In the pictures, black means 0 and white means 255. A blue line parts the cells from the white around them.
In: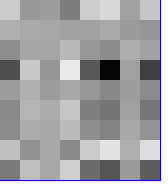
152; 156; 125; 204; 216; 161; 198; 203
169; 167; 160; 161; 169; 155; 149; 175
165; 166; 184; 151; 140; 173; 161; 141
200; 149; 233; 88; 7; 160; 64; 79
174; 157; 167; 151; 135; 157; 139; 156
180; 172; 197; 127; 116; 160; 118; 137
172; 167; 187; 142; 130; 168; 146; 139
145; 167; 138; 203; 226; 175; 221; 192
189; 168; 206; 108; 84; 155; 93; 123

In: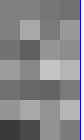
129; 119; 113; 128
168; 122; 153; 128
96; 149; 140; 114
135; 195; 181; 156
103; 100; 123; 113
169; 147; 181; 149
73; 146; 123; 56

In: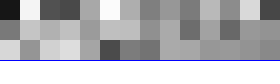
244; 81; 73; 168; 251; 174; 127; 151; 123; 185; 140; 217; 71; 22
197; 177; 192; 155; 191; 190; 144; 170; 109; 162; 104; 152; 147; 121
149; 209; 221; 165; 75; 124; 115; 170; 167; 151; 153; 147; 137; 215

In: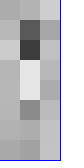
179; 206; 172
89; 166; 184
60; 192; 203
230; 184; 181
230; 172; 183
139; 187; 182
174; 194; 177
163; 195; 169

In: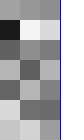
151; 142; 162
244; 218; 26
142; 124; 97
95; 180; 181
182; 129; 100
111; 108; 216
211; 157; 198

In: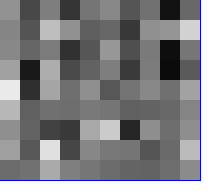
72; 126; 53; 117; 136; 85; 113; 18; 104; 146
84; 190; 145; 95; 103; 56; 144; 149; 210; 133
102; 123; 49; 86; 151; 79; 122; 14; 118; 136
25; 173; 74; 98; 126; 58; 123; 11; 90; 161
47; 165; 111; 143; 87; 116; 136; 112; 162; 234
96; 112; 110; 121; 117; 96; 99; 104; 132; 183
99; 66; 57; 168; 203; 38; 142; 110; 142; 143
88; 224; 70; 135; 120; 117; 85; 106; 187; 159
113; 170; 127; 118; 108; 100; 99; 110; 139; 108

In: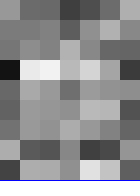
107; 105; 63; 78; 108; 175; 152
123; 129; 93; 144; 177; 136; 123
141; 130; 178; 136; 103; 101; 118
234; 242; 185; 212; 165; 59; 19
169; 153; 111; 155; 146; 142; 104
154; 150; 144; 185; 182; 82; 98
153; 146; 172; 152; 130; 101; 114
90; 84; 135; 64; 73; 149; 173
173; 171; 144; 225; 195; 95; 67
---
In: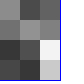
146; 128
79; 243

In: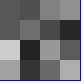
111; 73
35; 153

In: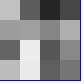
159; 134
237; 86

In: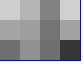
158; 116
144; 111

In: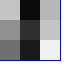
48; 197
26; 240

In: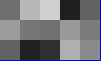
119; 112
33; 48

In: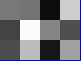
251; 134
189; 22

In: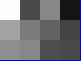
123; 98
135; 77
